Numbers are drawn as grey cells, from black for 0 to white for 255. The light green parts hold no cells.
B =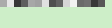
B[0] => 171
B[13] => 56
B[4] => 167

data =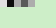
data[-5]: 224
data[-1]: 172
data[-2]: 89

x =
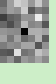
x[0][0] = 106
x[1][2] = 146
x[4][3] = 4
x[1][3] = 204
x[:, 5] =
[200, 125, 236, 143, 175, 179, 85, 194, 164]
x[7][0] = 90
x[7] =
[90, 83, 223, 114, 126, 194, 171]
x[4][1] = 141
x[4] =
[149, 141, 138, 4, 174, 175, 163]
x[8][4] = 138
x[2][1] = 96
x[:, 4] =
[152, 88, 147, 134, 174, 126, 166, 126, 138]
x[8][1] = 146
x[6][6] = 145
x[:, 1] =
[158, 157, 96, 78, 141, 118, 143, 83, 146]
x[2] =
[62, 96, 105, 148, 147, 236, 144]

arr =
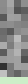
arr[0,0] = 140
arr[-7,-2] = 138
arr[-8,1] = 142
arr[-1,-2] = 100
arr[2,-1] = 116
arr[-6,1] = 136
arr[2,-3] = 160
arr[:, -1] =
[142, 94, 116, 129, 146, 123, 159, 101, 81, 158, 133]
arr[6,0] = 171
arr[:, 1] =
[166, 154, 160, 142, 89, 136, 125, 157, 158, 120, 121]
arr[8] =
[154, 158, 161, 81]
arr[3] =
[139, 142, 133, 129]
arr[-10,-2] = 83

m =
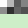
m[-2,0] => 253
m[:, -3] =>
[183, 48]
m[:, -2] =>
[90, 99]

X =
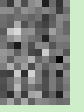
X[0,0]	103
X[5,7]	119
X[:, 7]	[108, 119, 92, 97, 159, 119, 85, 120, 92, 124, 119, 122, 122, 97, 119]
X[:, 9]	[133, 109, 129, 101, 104, 128, 114, 85, 148, 102, 139, 126, 117, 136, 112]
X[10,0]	68
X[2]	[111, 101, 114, 113, 100, 113, 57, 92, 137, 129]
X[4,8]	124
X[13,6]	62
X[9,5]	138
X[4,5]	94
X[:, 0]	[103, 141, 111, 108, 91, 113, 118, 151, 143, 126, 68, 81, 76, 81, 121]
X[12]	[76, 105, 183, 95, 120, 96, 79, 122, 86, 117]
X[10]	[68, 62, 202, 46, 210, 124, 66, 119, 35, 139]
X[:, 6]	[31, 133, 57, 66, 88, 35, 133, 204, 128, 97, 66, 79, 79, 62, 133]
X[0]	[103, 57, 151, 78, 139, 152, 31, 108, 52, 133]
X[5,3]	134
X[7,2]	95
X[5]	[113, 145, 170, 134, 116, 105, 35, 119, 129, 128]
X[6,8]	116
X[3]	[108, 96, 170, 81, 112, 80, 66, 97, 133, 101]
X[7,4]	72
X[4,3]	141
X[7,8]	129

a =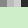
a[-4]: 135
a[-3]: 188
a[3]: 43

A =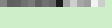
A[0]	132
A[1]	95
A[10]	206
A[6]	113

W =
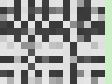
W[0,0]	220
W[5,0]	202
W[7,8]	228
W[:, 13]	[226, 156, 227, 56, 72, 225, 191, 228, 60, 225, 55, 143]
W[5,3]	228
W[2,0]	146
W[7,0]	228
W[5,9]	59
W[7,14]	228
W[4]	[57, 64, 64, 80, 189, 62, 64, 60, 68, 63, 223, 56, 61, 72, 59]
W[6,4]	149
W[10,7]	60
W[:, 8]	[227, 131, 230, 57, 68, 226, 189, 228, 57, 227, 57, 157]
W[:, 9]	[58, 60, 58, 229, 63, 59, 226, 223, 224, 224, 226, 228]
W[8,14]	54
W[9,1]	229
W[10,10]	56
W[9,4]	85
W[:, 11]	[159, 57, 59, 91, 56, 127, 226, 227, 69, 226, 134, 226]
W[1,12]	59
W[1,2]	59
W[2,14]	179
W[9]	[227, 229, 225, 225, 85, 228, 227, 225, 227, 224, 58, 226, 227, 225, 228]
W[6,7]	194
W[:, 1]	[227, 101, 219, 55, 64, 225, 204, 229, 56, 229, 60, 178]
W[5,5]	227
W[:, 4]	[57, 76, 59, 229, 189, 58, 149, 86, 227, 85, 225, 205]
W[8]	[56, 56, 181, 57, 227, 58, 105, 58, 57, 224, 173, 69, 90, 60, 54]
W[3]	[68, 55, 228, 57, 229, 56, 224, 58, 57, 229, 140, 91, 201, 56, 60]
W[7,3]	223
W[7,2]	225
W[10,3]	58
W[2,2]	59

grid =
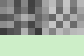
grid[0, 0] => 117
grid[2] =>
[84, 95, 132, 175, 149, 101, 130, 103, 186, 119, 174, 144]
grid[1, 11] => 164
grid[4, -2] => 184
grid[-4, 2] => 87
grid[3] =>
[140, 153, 87, 116, 70, 116, 152, 197, 106, 189, 107, 164]
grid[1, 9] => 189
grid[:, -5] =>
[187, 198, 103, 197, 131]
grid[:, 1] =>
[137, 153, 95, 153, 81]
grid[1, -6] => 151
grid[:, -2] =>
[126, 107, 174, 107, 184]
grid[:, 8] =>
[128, 107, 186, 106, 186]
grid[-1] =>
[59, 81, 91, 176, 105, 58, 174, 131, 186, 164, 184, 189]
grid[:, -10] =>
[76, 87, 132, 87, 91]
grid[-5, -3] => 197

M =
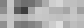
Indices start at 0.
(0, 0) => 129
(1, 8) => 177
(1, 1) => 194
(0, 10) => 191
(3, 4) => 131
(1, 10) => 195
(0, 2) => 126
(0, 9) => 192
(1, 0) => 143
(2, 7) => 194
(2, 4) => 192
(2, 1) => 198
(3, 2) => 127
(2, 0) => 188
